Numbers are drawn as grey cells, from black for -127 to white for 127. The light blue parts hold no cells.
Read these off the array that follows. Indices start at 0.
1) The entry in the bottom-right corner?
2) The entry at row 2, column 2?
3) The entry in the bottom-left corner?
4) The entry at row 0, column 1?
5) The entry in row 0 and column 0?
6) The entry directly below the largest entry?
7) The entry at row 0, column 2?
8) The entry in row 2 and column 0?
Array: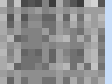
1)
42
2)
42
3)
42
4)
-14
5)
68
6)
29
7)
68
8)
56

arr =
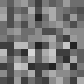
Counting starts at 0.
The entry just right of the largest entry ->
-33
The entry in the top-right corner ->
-17
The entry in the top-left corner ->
-5
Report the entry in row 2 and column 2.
27
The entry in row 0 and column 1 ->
-33
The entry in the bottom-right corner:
43
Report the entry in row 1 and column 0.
27
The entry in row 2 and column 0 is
43
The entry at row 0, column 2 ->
11
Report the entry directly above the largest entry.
-5
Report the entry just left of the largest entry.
-80
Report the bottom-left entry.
-49
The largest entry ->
85
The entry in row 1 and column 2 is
-17
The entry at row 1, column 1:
-49

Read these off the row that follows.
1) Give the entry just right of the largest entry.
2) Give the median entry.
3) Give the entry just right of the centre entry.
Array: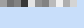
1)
46
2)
32
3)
2

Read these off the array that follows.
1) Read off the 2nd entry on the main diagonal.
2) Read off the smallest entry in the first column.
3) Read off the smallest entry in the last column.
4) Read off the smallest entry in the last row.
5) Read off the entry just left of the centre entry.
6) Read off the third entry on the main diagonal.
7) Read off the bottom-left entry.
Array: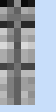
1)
-1
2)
-117
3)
-102
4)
-30
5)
15
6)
-15
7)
43

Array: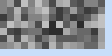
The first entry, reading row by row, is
3
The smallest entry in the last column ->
-36
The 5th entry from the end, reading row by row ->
28
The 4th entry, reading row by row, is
64
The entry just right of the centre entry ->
64
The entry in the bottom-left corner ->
3
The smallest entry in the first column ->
-67
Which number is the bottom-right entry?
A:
40
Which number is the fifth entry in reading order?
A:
3
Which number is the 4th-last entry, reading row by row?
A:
15
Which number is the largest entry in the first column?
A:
52
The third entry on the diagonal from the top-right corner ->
-36
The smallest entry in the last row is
-52
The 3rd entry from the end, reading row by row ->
-23
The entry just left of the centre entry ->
64
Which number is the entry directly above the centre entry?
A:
-36
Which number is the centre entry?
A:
-83
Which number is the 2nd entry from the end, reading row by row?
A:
-23

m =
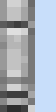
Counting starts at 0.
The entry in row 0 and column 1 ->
82
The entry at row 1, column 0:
25
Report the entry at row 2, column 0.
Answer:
25
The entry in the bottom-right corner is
82
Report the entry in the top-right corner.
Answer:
-20
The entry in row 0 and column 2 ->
82
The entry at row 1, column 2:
66
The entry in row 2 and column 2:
66
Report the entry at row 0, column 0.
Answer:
25
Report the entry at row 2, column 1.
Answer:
66
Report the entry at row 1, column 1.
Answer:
66
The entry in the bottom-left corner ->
-49
